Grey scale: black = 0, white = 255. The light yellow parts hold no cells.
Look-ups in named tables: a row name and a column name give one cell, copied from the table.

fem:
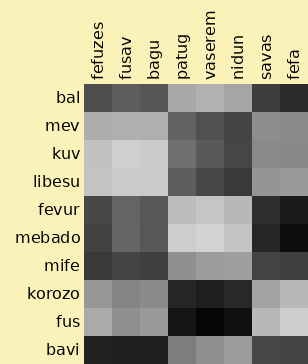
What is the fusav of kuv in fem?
207
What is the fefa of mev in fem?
138
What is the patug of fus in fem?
20
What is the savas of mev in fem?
141
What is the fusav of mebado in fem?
101
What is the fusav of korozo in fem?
132
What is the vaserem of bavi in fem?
143
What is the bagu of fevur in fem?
88
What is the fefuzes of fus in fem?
170
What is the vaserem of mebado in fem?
211
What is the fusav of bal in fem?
93
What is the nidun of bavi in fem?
155
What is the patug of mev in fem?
98
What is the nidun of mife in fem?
159
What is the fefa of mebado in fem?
12
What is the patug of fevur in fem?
189
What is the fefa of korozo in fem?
184
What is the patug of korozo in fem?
38
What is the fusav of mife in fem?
68
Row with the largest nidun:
mebado

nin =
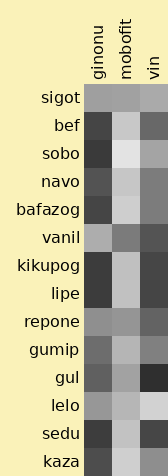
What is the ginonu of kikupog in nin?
60
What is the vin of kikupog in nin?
70
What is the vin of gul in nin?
47
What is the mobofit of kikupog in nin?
192
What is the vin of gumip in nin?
128
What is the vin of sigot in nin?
170
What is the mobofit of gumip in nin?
181
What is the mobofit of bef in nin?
200
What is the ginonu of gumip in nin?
109
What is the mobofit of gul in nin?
162
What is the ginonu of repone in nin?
143
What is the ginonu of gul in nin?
96
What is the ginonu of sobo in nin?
58
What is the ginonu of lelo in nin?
151
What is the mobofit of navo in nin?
198

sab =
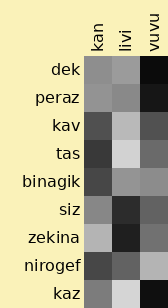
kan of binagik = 71
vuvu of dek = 11
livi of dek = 155
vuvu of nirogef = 180
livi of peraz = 137
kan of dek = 142
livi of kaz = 213
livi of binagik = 148
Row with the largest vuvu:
nirogef

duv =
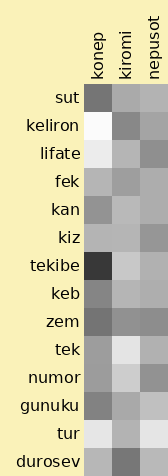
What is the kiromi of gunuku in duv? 169
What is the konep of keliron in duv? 251
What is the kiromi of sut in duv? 170
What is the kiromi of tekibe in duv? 200
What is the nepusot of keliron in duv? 164
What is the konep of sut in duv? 117
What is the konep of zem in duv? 116
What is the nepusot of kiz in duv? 150
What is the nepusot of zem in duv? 141

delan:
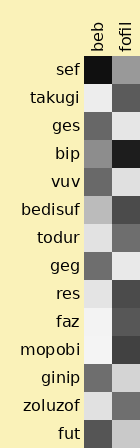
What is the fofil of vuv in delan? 224
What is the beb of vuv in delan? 105
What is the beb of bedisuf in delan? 187
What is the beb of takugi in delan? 237
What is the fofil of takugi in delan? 91
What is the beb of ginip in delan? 110

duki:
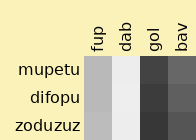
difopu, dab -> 238
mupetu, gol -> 67
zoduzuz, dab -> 237
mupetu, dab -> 237
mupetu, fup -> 185
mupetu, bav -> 103
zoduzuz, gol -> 55
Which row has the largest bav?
mupetu

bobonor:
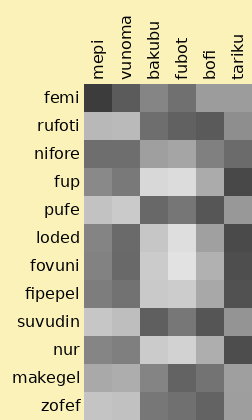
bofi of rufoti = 90
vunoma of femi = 91
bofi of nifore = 128
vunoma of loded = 106
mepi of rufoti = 184
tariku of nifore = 107
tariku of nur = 77
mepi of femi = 60
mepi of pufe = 194
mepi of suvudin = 198
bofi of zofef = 99
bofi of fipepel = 168
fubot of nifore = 165
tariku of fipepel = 81
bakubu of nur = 203
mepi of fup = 137
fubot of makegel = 99
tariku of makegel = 159
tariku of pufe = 152

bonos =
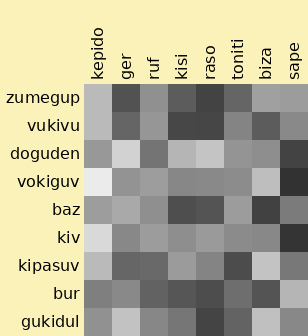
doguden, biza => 142
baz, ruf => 143
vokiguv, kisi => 135
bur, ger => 137
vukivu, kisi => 71
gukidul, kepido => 145
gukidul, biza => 192
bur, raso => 77
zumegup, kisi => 92
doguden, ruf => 116
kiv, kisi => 142
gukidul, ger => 194
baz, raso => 84
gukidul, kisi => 118
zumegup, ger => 82
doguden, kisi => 181

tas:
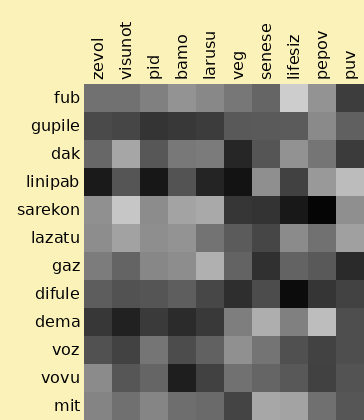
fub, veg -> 119
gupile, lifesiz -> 91
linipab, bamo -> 83
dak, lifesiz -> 146
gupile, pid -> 52
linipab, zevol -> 26
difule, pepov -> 53
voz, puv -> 78
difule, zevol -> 93
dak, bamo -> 120
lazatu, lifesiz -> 139
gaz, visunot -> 100
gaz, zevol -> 124
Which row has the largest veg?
voz

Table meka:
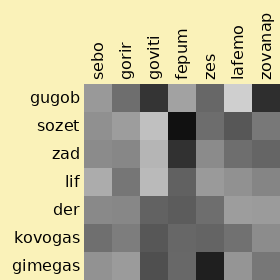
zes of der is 110
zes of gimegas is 31
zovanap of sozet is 120
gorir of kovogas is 125
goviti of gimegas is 79
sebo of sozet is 144
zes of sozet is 109
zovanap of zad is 101
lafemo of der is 157
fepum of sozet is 17
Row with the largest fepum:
gugob

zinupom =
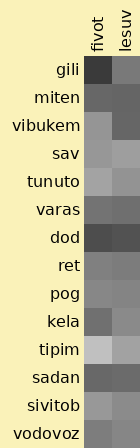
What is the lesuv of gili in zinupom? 121
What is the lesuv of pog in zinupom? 132
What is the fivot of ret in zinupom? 128
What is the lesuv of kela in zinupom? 138
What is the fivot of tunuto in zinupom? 163
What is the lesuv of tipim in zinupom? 162
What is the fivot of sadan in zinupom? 104
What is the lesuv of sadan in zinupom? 107
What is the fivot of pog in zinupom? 135
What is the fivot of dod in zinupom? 77
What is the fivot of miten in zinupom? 103
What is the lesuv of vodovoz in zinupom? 134
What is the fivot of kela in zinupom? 112
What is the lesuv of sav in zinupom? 158
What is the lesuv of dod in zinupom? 82
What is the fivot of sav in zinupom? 151
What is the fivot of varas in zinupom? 115
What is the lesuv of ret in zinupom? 124

